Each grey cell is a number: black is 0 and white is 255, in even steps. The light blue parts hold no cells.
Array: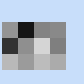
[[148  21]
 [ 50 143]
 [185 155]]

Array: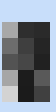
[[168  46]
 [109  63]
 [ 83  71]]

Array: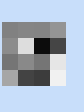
[[129 133]
 [140 221]
 [117 137]]

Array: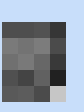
[[ 78  78]
 [122 115]
 [112 121]]

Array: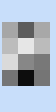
[[166  92]
 [188 230]
 [218 135]]

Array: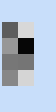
[[ 93 216]
 [151   6]
 [119 117]]

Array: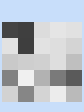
[[ 68  63]
 [226  62]
 [201 206]]

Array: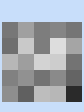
[[119 160]
 [111 201]
 [183 158]]

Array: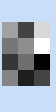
[[161  67]
 [119 142]
 [ 55 111]]
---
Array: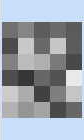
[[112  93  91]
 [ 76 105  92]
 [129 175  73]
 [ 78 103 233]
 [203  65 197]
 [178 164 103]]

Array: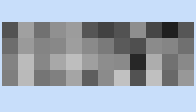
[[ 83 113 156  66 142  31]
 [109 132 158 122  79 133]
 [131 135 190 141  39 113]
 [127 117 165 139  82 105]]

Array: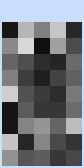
[[ 23 127  40]
 [137  15  76]
 [101  45 106]
 [127  32  96]
 [206  59 121]
 [ 21  55 108]
 [ 22 149 189]
 [196 134  52]
 [145  93  71]]

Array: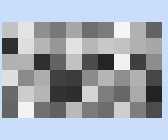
[[194 143 167 123 177]
 [ 47 181 226 200 177]
 [177  47 193  36  63]
 [222 173  59 182 177]
 [105 181  46 125 170]
 [101 113 185 109 126]]

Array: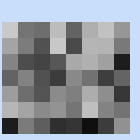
[[201 110  99 193]
 [164  81  74 180]
 [132  68 169 160]
 [ 99  81 137  62]
 [157  84 127 142]
 [182 138 117 131]
 [ 28  94  53  60]]

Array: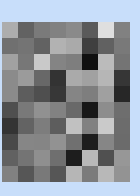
[[173 122 138 223]
 [112  98 170  97]
 [161 201 126 187]
 [139 104 170 182]
 [139  79 133 160]
 [ 79 145 105 141]
 [ 52 125 193 202]
 [ 73 133 112 134]
 [ 97 143  29  80]
 [129 121 182 184]]
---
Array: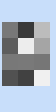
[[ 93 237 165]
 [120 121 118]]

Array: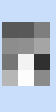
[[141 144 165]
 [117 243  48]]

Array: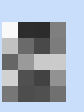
[[193 106  73]
 [102 154 202]]

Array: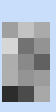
[[214 114 147]
 [173 137  97]]

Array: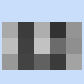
[[189  64 194]
 [152  67  97]]

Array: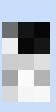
[[238   8  22]
 [204 206 223]]

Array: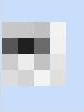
[[ 86  32 106]
 [204 236 194]]

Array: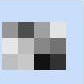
[[230 189 135]
 [190 200  18]]
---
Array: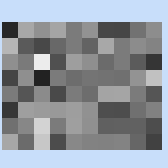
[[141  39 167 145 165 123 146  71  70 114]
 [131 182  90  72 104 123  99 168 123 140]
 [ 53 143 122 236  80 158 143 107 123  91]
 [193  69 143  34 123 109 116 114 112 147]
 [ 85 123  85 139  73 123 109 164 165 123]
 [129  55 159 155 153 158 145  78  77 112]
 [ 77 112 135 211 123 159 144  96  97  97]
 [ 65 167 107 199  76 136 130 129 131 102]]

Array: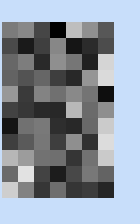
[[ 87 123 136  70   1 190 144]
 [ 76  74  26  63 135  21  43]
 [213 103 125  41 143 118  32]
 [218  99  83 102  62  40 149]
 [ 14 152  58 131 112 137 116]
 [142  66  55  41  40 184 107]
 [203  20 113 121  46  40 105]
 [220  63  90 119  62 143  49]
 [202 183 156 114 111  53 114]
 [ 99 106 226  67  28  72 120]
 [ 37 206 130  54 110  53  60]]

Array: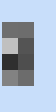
[[109 110]
 [ 84 192]
 [ 78  47]
 [108 130]]

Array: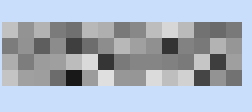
[[121 193 147 179 123 112 184 175 121 136 189 215 186 114 106]
 [150 124 146  94 140  63 109 141 184 160 144  52 130 121 179]
 [159 174 125 156 159 188 218  53 122 133 133 129 122 198  62]
 [114 196 160 158 108  24 156 223 151 150 219 190 209  69 147]]

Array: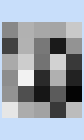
[[201 136 177 167 165]
 [147  65 178 120  26]
 [ 57 170 205 115 210]
 [ 34 141 242  42 176]
 [  4 147  79  22  91]
 [188 230 172 162  56]]

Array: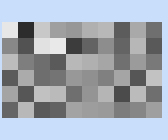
[[111 231  44 200 159 151 176 184  92 169]
 [ 89 136  82 225 233  60  99 141 100 183]
 [121 188 126 110  90 184 176 166 112 155]
 [194  91 171 110 116 152 144 128 165  86]
 [111 164  86 193 186 111 148 181  75 187]
 [159 101 184  89  98 163 157 154 124 134]]

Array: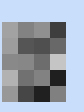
[[ 62 162 130 144]
 [104 157  85  79]
 [197 137 135 109]
 [ 31 178 113 130]
 [128 152  70  32]]
